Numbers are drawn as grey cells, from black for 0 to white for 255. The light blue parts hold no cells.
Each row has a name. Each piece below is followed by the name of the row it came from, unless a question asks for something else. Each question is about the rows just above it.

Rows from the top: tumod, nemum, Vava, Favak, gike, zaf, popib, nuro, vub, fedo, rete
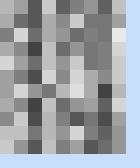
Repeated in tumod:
[97]
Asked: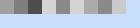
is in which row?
zaf
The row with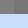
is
Vava
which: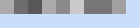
nemum

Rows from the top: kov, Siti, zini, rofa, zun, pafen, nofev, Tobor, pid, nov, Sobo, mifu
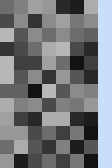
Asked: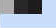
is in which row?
pid
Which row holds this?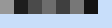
mifu

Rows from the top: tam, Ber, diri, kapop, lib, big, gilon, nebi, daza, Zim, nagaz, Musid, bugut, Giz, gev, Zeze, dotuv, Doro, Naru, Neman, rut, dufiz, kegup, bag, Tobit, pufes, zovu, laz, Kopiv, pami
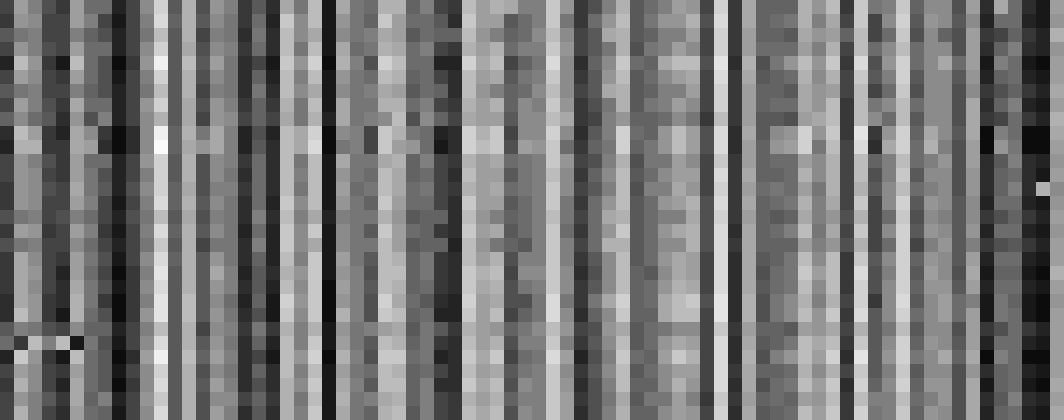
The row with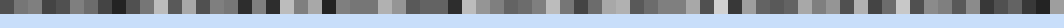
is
Zeze
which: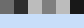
bugut
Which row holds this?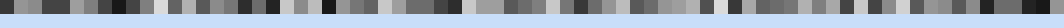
gev
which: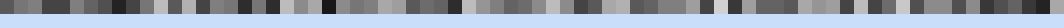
gilon
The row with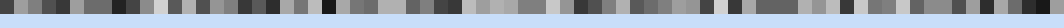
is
tam

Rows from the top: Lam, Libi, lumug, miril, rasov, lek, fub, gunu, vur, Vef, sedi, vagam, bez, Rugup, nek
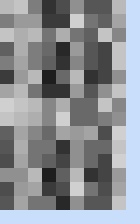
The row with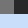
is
nek
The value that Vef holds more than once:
[164]

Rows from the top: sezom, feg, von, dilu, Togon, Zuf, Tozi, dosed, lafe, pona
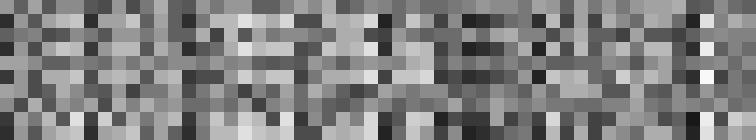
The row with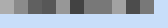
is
Tozi
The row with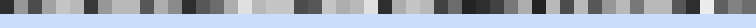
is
dilu
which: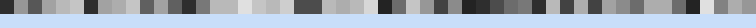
pona
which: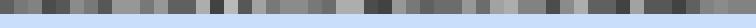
von

